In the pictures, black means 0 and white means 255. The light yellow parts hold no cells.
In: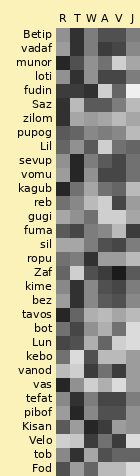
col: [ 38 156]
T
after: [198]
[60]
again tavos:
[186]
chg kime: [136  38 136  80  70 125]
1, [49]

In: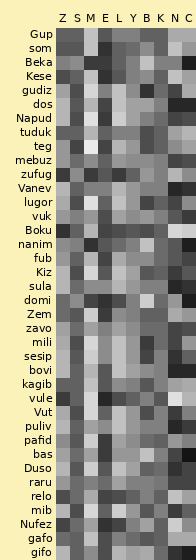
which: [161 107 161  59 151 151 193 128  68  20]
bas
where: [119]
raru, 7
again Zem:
[97]
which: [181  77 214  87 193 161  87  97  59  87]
Kiz
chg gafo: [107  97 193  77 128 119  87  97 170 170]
5, [107]

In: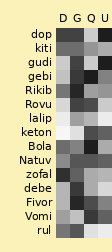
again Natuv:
[86]
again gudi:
[203]

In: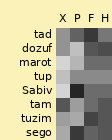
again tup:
[138]
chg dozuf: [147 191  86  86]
3, [77]
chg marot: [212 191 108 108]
1, [181]
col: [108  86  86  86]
H
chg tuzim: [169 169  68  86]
0, [157]
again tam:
[86]
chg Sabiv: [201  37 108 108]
0, [212]

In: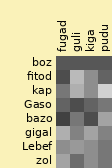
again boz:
[87]
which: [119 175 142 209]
kap
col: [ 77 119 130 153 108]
guli
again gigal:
[130]
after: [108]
[142]

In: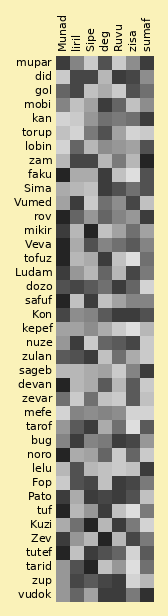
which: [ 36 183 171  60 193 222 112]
tofuz
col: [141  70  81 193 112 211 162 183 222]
zisa
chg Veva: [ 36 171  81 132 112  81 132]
5, [90]

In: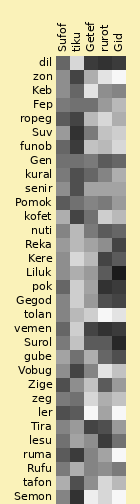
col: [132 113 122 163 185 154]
Getef
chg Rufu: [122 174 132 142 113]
4, [122]
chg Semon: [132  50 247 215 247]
2, [238]
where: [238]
Semon, 2
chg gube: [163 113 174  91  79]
3, [102]

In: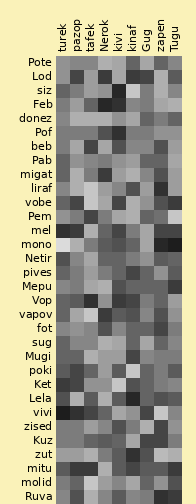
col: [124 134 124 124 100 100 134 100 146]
turek
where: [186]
zut, 7
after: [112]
[198]

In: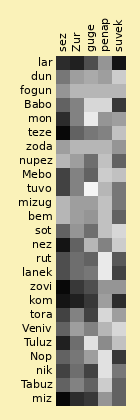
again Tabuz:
[98]
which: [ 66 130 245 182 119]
tuvo
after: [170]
[158]
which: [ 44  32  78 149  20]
lar
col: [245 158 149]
guge
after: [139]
[193]
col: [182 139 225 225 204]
penap

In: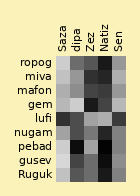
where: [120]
nugam, 2
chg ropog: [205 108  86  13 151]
3, [25]

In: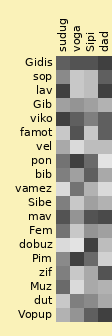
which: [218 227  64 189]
dobuz
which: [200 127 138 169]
dut
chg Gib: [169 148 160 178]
0, [160]
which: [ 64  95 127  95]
viko
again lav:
[64]
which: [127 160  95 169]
bib
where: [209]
Pim, 3

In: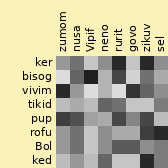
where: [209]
bisog, 5
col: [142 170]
sel
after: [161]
[170]
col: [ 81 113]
nusa
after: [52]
[101]

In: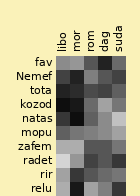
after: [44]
[75]
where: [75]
tota, 2

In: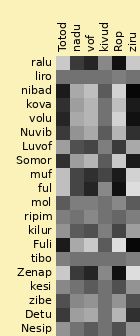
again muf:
[69]
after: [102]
[126]

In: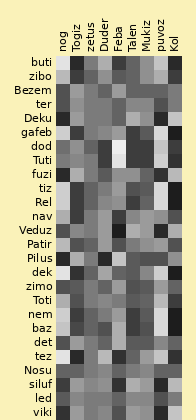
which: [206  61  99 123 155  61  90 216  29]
nem
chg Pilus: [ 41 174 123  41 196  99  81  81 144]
5, [90]
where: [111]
dod, 0
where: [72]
baz, 1
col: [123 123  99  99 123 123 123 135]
zetus
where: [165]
dek, 3

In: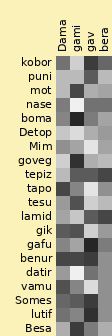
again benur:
[70]
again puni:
[186]

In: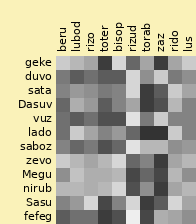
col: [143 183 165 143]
lus
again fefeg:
[112]
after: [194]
[174]
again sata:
[131]

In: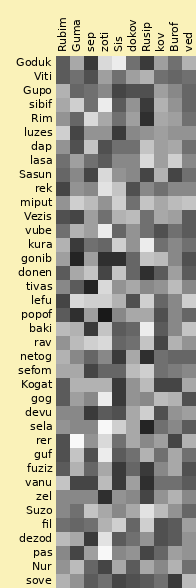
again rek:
[136]
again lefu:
[207]
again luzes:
[147]
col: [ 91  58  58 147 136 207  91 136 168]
Sis
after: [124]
[136]
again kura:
[112]

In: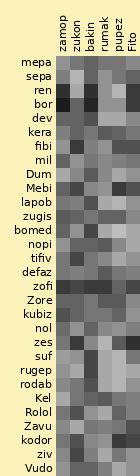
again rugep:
[168]
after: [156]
[146]
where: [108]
nol, 0

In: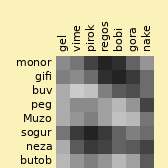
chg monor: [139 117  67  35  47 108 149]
5, [99]
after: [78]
[108]

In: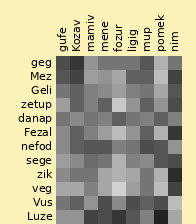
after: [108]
[117]
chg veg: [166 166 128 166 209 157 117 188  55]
8, [67]

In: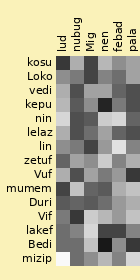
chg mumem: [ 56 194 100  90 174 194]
0, [68]
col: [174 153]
febad

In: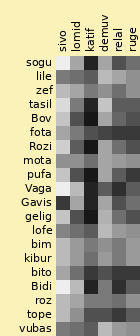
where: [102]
Bov, 4
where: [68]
fota, 3
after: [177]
[111]
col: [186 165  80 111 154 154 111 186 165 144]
lomid
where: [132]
lofe, 0
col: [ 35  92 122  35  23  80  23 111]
katif

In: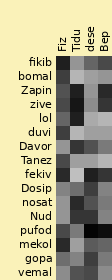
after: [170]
[181]
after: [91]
[101]
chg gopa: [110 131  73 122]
2, [62]

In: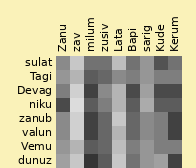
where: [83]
sulat, 7
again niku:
[92]
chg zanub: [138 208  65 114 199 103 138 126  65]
3, [103]

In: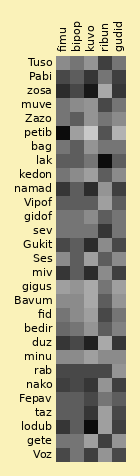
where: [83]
petib, 3
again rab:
[72]
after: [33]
[169]
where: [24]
zosa, 2
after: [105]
[117]
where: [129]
bedir, 4

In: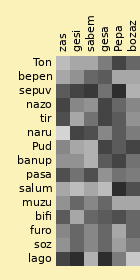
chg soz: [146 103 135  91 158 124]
3, [103]
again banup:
[146]
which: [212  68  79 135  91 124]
naru
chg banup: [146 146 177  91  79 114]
4, [68]
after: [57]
[114]
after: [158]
[124]

